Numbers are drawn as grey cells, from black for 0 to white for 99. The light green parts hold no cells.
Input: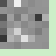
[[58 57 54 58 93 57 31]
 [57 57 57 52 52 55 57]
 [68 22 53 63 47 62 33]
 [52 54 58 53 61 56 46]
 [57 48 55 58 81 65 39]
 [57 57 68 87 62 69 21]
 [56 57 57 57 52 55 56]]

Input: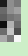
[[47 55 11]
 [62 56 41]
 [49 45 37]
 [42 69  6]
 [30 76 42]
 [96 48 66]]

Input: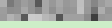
[[65 60 52 60 74 61 59 65 59 65 34 57 61 55 47 68]
 [58 67 44 59 75 59 58 63 56 65 51 57 65 56 55 61]
 [60 59 24 54 62 62 62 33 68 71 78 79 35 64 69 60]]

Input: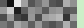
[[56 67 29 33 58 44 33 62 90  7 35]
 [37 33 59 56 35 52 57 37 12 80 60]
 [63 20 71 66 62 30 59 21 27 60 30]
 [41 68 40 32 39 59 37 56 65 37 47]]

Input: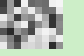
[[95 93 42 44 40 93 21 60 23]
 [90 45 43 61 91 70 90 60 29]
 [51 20 66 90 53 59 24 69 92]
 [54 20 72 55 32 93 79 50 72]
 [52 89 94 87 28 47 59 16 33]
 [93 74 89 80 88 58 23 48 69]
 [56 17 85 79 84 82 33 53 91]]

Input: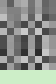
[[45 39 63 45 67 62 37 58]
 [46 41 60 44 59 50 50 61]
 [40 30 71 38 68 49 52 74]
 [59 69 28 60 28 43 57 30]
 [40 28 77 39 79 64 34 71]
 [58 69 26 60 26 41 60 30]
 [58 68 27 60 28 43 59 30]
 [62 77 17 65 19 40 61 21]
 [41 30 74 40 76 63 36 69]
 [61 75 20 64 20 40 61 23]]

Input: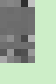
[[75 18 50 52 50]
 [42 42 43 42 43]
 [43 42 43 43 43]
 [43 42 42 42 43]
 [43 41 42 43 42]
 [68 28 43 55 48]
 [42 43 43 42 43]
 [59 31 29 58 35]
 [47 34 46 51 65]]

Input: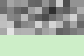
[[57 57 30 80 42 57 39 40 60 58 64 46]
 [67 49 37 41 18 39 70 61 35 40 51 42]
 [51 82 65 51 42 29 37 47 73 49 52 73]
 [40 64 44 72 82 58 81 55 52 39 77 74]
 [52 47 41 38 67 63 51 69 69 68 88 65]]
